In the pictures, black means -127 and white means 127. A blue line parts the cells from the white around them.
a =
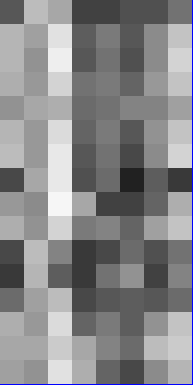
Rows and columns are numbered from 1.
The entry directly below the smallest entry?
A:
-62
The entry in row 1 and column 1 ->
-40
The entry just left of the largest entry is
11
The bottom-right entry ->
53
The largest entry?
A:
118
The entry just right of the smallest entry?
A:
-34
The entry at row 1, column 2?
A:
60
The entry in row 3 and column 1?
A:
53
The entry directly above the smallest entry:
-55
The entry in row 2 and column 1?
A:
53
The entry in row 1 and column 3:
39
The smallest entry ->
-94
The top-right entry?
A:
-13
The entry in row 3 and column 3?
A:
110
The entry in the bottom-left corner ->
32
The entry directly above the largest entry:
104
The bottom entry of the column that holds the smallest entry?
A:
-55
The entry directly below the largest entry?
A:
83
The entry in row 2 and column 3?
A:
97
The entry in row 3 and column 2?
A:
18

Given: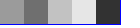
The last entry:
-77
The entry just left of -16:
27
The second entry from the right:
102
